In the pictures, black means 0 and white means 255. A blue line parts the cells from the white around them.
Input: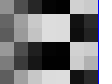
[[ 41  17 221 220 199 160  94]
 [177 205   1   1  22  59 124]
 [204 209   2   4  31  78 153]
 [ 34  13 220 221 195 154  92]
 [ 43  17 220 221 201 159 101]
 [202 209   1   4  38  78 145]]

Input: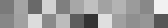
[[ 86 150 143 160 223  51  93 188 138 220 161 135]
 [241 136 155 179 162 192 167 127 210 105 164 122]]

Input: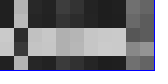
[[100 112  31  30  37  49  59  34  38 179  33]
 [148 136 202 203 198 183 176 198 196  57 199]
 [ 92  86 202 201 198 181 176 199 193  45 202]
 [ 92 105  31  30  36  44  52  34  37 186  32]
 [101 112  32  30  35  51  61  35  40 179  32]]

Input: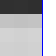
[[209 207 208]
 [211 209 211]
 [195 193 195]
 [ 47  49  48]]

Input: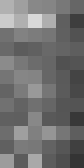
[[ 52  78  92 169  92 156]
 [ 64  86  99 120 123  96]
 [ 94 118 149 128 159 109]
 [ 56  86  89 136  95  96]
 [ 84  85 102 112  99 113]
 [ 72  91 118 153 123 100]
 [ 68  90 102 132 134 117]
 [ 84  81 102 108 120 139]
 [ 94 100 105  96  92 105]
 [ 82  96 118 124 130 113]
 [ 62  95 175 217 176 203]
 [102 120 133 136 159 177]]

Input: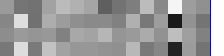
[[116 156  34 134 121 184 144 147 151 151 162 194 122 221 120]
 [129 159 190 146 171 154 149 182 163 168 129 152 149 154 141]
 [116 146  25 157 120 176 129 138 138 143 156 173 113 222 134]
 [144 157 245 137 188 126 115  95 165 177 187 162 114 117 154]]

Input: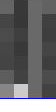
[[ 66 105 203 134]
 [ 76 105  66  93]
 [ 62 105  62  68]
 [ 69 105  56  70]
 [ 62 105  63  75]
 [ 64 105  55  69]
 [ 98 105  56 101]]
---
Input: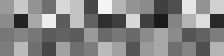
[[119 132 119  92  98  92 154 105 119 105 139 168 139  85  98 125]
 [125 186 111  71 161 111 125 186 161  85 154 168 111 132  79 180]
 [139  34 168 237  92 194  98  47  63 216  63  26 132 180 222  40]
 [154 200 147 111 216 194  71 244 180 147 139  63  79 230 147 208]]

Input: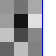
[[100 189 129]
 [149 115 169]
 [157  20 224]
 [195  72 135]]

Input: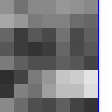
[[ 46  67 122 151 197 205 227]
 [ 52 129 114 159 189 189 220]
 [ 87  60  52  60 102  73  87]
 [102  60  87  73 114  73  95]
 [122  95  79  79  95  87  67]
 [137 108  79  73  95  67  52]
 [145 114 137 137 151 145 137]
 [167 151 122 129 129 108 102]]

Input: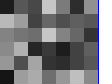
[[ 21 157 171 110 151 191 138]
 [ 29  87  72 198 123  45 145]
 [131 117 110 198 131 103  51]
 [138 177  37  58  29  66  95]
 [151  79 165  51  45  66  87]
 [185 157  66 103  79  95  87]]

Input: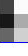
[[ 24 171]
 [ 68 251]
 [102 208]]

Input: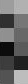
[[ 12  91]
 [ 48 118]
 [ 61  32]
 [ 83 189]
 [144 104]
 [157 177]]

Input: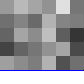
[[ 67 100 118 146 165  74]
 [100 165 140 191  94  53]
 [112 132 106 178 132 125]
 [153 185 165 146 224 118]
 [159 140 125 178  81 112]]

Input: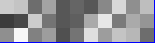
[[ 60  72 204 116  87  95 170 231 122 170 149]
 [143 247 129 157  80 116 223 157 196 183 109]
 [204 196 109 163  87 101  87 136 216 143 190]]

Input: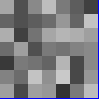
[[ 57 122 115 100 181  72 137]
 [100  80  93 108 151 100 195]
 [108 159  80 122 115 130 137]
 [130 108 195 144 201  72 151]
 [159  72 159 151  51 122 189]
 [166  80 137 189 122  93  64]
 [174  64 115 166 181 174 159]]
